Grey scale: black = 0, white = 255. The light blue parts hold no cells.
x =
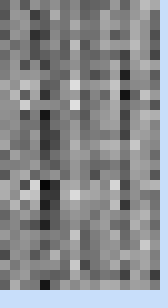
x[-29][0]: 96
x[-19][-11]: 136
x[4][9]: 129
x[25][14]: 164
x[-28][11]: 129
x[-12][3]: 101
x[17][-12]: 127
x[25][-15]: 145
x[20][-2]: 156
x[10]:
[146, 146, 205, 140, 139, 136, 122, 223, 106, 120, 145, 169, 102, 130, 139, 84]
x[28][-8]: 159
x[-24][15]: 69
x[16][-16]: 128
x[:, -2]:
[187, 167, 146, 146, 147, 142, 180, 147, 139, 193, 139, 184, 166, 157, 144, 145, 158, 150, 173, 120, 156, 179, 146, 158, 201, 164, 165, 130, 156]
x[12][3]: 115
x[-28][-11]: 171
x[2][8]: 123
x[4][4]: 122
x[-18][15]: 175
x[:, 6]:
[112, 117, 117, 109, 91, 95, 127, 98, 149, 146, 122, 133, 121, 127, 121, 130, 119, 107, 163, 170, 152, 133, 118, 119, 140, 119, 108, 100, 158]
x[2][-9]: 169
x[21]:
[100, 135, 154, 128, 77, 92, 133, 149, 142, 113, 153, 140, 126, 163, 179, 129]
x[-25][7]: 187
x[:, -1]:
[169, 105, 108, 79, 102, 69, 159, 91, 114, 154, 84, 175, 131, 142, 135, 106, 140, 86, 180, 111, 114, 129, 105, 135, 150, 126, 133, 61, 123]
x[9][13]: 99
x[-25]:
[137, 108, 125, 81, 122, 144, 91, 187, 85, 129, 169, 153, 150, 186, 147, 102]
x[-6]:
[153, 130, 150, 141, 120, 128, 119, 195, 94, 125, 142, 174, 105, 143, 158, 135]
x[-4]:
[74, 145, 134, 87, 120, 176, 119, 151, 114, 116, 151, 141, 173, 159, 164, 126]
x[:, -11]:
[143, 171, 126, 135, 144, 110, 112, 106, 97, 108, 136, 100, 111, 69, 76, 111, 89, 145, 50, 56, 72, 92, 92, 128, 114, 176, 142, 94, 111]
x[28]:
[96, 172, 124, 121, 21, 111, 158, 138, 159, 143, 172, 170, 137, 159, 156, 123]
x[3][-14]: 137
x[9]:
[139, 182, 93, 164, 50, 108, 146, 155, 86, 132, 102, 182, 19, 99, 193, 154]

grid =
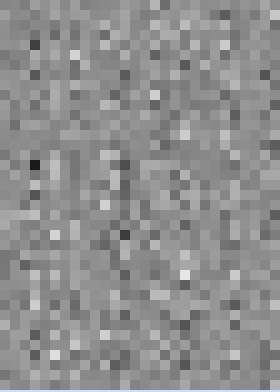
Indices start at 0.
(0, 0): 134
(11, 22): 164
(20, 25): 138
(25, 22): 137
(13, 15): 121
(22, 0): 169
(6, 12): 143
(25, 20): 145
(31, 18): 163
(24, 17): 151
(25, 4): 150
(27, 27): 126
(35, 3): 92
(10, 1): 125
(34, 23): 152
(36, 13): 132
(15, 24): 147
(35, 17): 156
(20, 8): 145
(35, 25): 137
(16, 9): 153
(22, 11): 108
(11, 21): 147
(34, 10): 130
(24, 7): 146
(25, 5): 167
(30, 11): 169
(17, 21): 136
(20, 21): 148
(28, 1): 142
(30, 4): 140
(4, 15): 171
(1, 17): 145
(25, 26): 141
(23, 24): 141
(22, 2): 130
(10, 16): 132
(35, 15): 170

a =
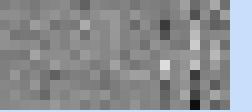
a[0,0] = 125
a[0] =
[125, 134, 128, 121, 132, 134, 139, 120, 98, 135, 129, 126, 131, 117, 128, 126, 122, 133, 159, 108, 133, 168, 111]
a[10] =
[135, 137, 140, 142, 140, 152, 139, 142, 124, 136, 120, 135, 131, 147, 130, 134, 108, 138, 135, 14, 143, 96, 117]
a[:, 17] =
[133, 130, 122, 132, 122, 145, 134, 136, 135, 129, 138]
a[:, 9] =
[135, 141, 135, 145, 141, 144, 124, 142, 125, 137, 136]
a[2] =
[127, 135, 123, 156, 144, 115, 125, 121, 171, 135, 137, 152, 132, 107, 141, 121, 58, 122, 124, 167, 122, 97, 105]
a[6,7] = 144
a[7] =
[127, 150, 124, 135, 117, 97, 120, 127, 125, 142, 116, 134, 148, 160, 158, 126, 169, 136, 153, 58, 129, 134, 123]
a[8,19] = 97
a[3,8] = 115
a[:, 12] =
[131, 129, 132, 130, 131, 115, 132, 148, 134, 132, 131]
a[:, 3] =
[121, 125, 156, 119, 141, 163, 124, 135, 149, 127, 142]
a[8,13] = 128
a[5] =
[123, 123, 119, 163, 140, 141, 142, 125, 154, 144, 135, 141, 115, 144, 142, 125, 140, 145, 151, 153, 129, 183, 142]
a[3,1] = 117
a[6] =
[127, 133, 136, 124, 129, 155, 140, 144, 137, 124, 131, 161, 132, 118, 128, 132, 221, 134, 147, 192, 124, 156, 124]
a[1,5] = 147
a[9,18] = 166
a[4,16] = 135
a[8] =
[135, 133, 128, 149, 117, 139, 138, 133, 126, 125, 113, 124, 134, 128, 132, 136, 86, 135, 146, 97, 139, 92, 127]
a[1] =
[142, 142, 136, 125, 139, 147, 135, 146, 128, 141, 151, 151, 129, 148, 133, 129, 116, 130, 146, 81, 142, 104, 159]
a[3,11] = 151
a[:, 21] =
[168, 104, 97, 135, 167, 183, 156, 134, 92, 165, 96]
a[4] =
[144, 142, 138, 141, 116, 139, 130, 144, 139, 141, 135, 149, 131, 134, 114, 146, 135, 122, 119, 203, 121, 167, 110]

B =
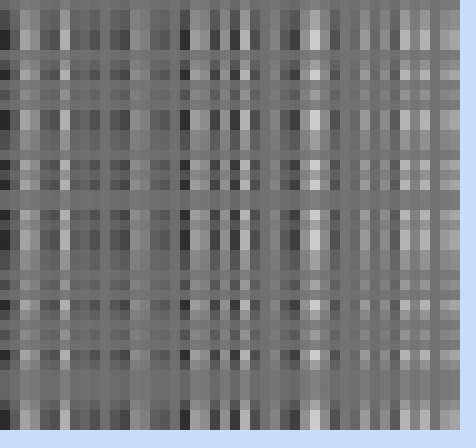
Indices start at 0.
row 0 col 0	102
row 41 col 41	130
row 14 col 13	126
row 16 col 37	104
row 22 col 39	101
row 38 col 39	110
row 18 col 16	86
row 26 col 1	101
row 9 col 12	92
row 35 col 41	130
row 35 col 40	179
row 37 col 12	106
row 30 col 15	95
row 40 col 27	123
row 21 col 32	138
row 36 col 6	145
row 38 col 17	113
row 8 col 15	110
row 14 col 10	112
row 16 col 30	144
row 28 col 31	163
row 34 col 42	123
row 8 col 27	116
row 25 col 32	126
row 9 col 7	102
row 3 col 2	163
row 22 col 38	127
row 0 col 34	114
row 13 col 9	97
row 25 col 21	89
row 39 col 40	125
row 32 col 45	121
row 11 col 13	139
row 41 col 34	117
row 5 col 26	113
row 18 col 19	156
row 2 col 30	131
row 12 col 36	153
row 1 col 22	130
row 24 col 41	130
